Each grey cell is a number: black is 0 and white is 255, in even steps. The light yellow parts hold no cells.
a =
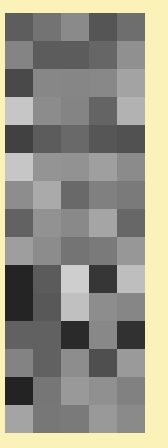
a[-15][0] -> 93
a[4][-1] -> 81
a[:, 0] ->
[93, 132, 73, 198, 65, 198, 141, 98, 158, 36, 36, 97, 131, 35, 164]
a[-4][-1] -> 49
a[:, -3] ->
[138, 92, 134, 132, 105, 146, 105, 137, 116, 206, 192, 42, 141, 153, 122]
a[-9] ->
[141, 170, 105, 128, 122]
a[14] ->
[164, 119, 122, 153, 138]
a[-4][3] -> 136
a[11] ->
[97, 97, 42, 136, 49]
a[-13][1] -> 135
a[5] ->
[198, 148, 146, 159, 139]
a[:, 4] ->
[110, 144, 163, 178, 81, 139, 122, 103, 151, 190, 134, 49, 154, 129, 138]
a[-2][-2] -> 144
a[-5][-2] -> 141
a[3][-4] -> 140

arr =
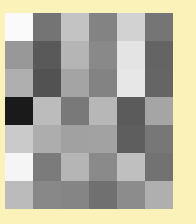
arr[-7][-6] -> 250
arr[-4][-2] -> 91
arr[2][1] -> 82
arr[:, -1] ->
[117, 100, 101, 165, 119, 114, 175]
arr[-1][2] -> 133
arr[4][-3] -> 162
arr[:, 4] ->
[210, 228, 231, 91, 94, 191, 140]
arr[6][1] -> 136
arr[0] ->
[250, 116, 195, 131, 210, 117]
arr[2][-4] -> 164
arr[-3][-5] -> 173

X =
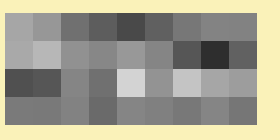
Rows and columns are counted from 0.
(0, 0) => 166
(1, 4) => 152
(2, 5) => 147
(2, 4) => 211
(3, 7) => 133
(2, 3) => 112
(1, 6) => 86
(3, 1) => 121
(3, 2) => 130
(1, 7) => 46
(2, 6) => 196

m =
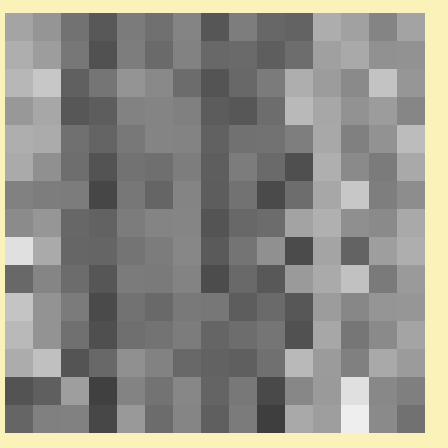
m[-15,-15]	164
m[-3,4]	144
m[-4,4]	111
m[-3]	[172, 192, 84, 104, 144, 130, 104, 98, 95, 112, 185, 155, 128, 169, 155]
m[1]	[174, 157, 119, 81, 125, 106, 130, 104, 106, 94, 109, 160, 169, 145, 146]
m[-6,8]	105
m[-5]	[196, 147, 123, 74, 114, 105, 121, 119, 93, 106, 87, 156, 135, 149, 150]
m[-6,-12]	86
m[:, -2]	[132, 145, 195, 156, 146, 123, 126, 138, 158, 122, 149, 138, 169, 136, 138]
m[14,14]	113
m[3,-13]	87
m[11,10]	81
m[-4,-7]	109
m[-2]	[83, 95, 158, 64, 131, 115, 135, 100, 120, 73, 135, 154, 224, 136, 127]
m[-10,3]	83
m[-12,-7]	87
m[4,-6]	114
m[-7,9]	144
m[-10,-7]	124
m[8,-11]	116
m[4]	[174, 171, 112, 100, 120, 132, 131, 97, 113, 114, 126, 168, 128, 146, 188]
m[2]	[183, 199, 96, 117, 148, 137, 108, 84, 104, 123, 174, 156, 138, 195, 150]
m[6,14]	141
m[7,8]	104
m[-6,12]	193
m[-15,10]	99
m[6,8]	114
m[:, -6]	[103, 94, 123, 109, 114, 106, 74, 108, 144, 88, 106, 117, 112, 73, 62]
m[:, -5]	[99, 109, 174, 185, 126, 79, 109, 163, 75, 154, 87, 81, 185, 135, 169]
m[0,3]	88
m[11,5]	115

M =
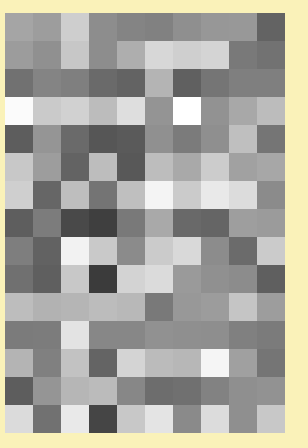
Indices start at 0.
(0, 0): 165
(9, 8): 140
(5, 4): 88
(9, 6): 154
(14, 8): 143
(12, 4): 212
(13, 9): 146
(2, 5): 180
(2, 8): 127
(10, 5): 121
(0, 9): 99
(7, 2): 73
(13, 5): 109
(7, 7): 101
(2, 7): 117
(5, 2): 99
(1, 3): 141
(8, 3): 201
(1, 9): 114
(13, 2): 182
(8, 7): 140
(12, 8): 160
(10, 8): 197
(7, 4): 121
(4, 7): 143
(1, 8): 121
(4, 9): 117
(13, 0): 93
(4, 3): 86
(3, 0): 251
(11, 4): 135
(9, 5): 219
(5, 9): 167
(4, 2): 106
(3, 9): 188
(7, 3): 63
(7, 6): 105
